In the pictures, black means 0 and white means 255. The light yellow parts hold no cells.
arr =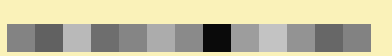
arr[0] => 131
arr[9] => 195
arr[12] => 130
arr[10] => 147

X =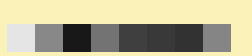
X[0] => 229
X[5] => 57
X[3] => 115

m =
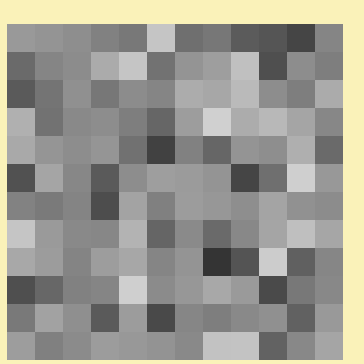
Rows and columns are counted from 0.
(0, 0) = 153
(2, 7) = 167
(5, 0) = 81
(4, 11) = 106
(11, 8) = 195
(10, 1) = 162
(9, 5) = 139
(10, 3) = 90
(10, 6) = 134
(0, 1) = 148
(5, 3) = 90
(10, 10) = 97
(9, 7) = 168
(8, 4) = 167
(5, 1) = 165
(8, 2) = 132
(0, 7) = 119
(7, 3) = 135
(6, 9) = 164
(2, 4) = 140
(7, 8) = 136
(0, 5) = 197
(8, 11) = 134
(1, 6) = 148
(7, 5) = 101
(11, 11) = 165
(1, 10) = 141
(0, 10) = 69
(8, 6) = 148
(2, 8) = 186
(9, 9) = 74
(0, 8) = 91
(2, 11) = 171
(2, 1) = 116
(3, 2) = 137
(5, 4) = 141

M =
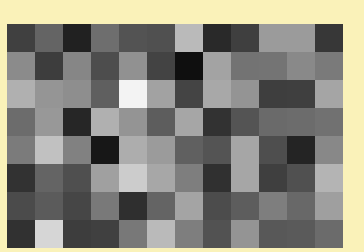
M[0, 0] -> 64
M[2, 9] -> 62
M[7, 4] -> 120
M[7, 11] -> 107
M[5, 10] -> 80
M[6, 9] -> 126
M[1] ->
[139, 61, 134, 77, 145, 67, 15, 163, 115, 116, 137, 122]
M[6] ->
[75, 91, 70, 121, 47, 100, 164, 76, 93, 126, 104, 159]
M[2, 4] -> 243
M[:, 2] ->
[33, 134, 142, 38, 129, 79, 70, 61]
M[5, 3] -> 160
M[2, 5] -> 162
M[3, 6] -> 166
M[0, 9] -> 155
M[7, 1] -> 214
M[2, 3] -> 95
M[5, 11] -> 180
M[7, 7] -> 82
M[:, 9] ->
[155, 116, 62, 106, 78, 63, 126, 88]
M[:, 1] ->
[100, 61, 149, 152, 193, 100, 91, 214]
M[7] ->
[49, 214, 61, 64, 120, 186, 126, 82, 148, 88, 90, 107]

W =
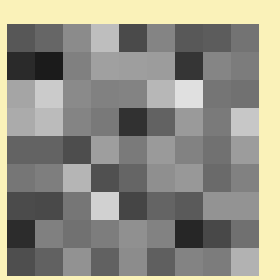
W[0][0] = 87
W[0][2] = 139
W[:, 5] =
[132, 156, 183, 98, 154, 143, 100, 130, 95]
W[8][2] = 146
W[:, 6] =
[88, 53, 224, 154, 130, 152, 90, 38, 131]
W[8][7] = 124
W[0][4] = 74
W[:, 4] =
[74, 158, 131, 49, 122, 101, 69, 144, 140]
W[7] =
[44, 128, 113, 125, 144, 130, 38, 72, 112]
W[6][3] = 209
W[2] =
[165, 203, 138, 129, 131, 183, 224, 117, 113]
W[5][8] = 129
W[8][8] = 178
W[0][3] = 190
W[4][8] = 156
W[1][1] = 27
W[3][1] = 187
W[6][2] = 118
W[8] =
[78, 97, 146, 97, 140, 95, 131, 124, 178]

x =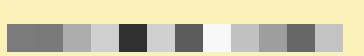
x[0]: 123
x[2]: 173
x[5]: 208

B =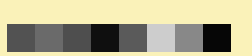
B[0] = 82
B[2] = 78
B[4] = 90

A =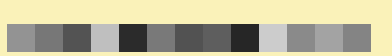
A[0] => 147
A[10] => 138
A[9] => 204
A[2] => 83

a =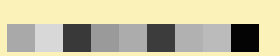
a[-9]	169
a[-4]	60
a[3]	154

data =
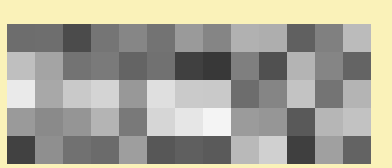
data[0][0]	109
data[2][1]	168
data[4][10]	63
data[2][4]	152
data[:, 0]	[109, 191, 234, 154, 65]
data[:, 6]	[154, 64, 202, 230, 95]
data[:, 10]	[96, 180, 195, 89, 63]
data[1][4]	100
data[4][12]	99
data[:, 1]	[110, 164, 168, 138, 143]
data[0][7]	133
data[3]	[154, 138, 149, 180, 121, 214, 230, 244, 155, 150, 89, 182, 194]
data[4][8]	185
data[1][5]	113
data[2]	[234, 168, 201, 212, 152, 223, 202, 201, 109, 133, 195, 116, 180]
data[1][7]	56

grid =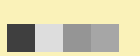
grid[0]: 63
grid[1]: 221
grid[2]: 149
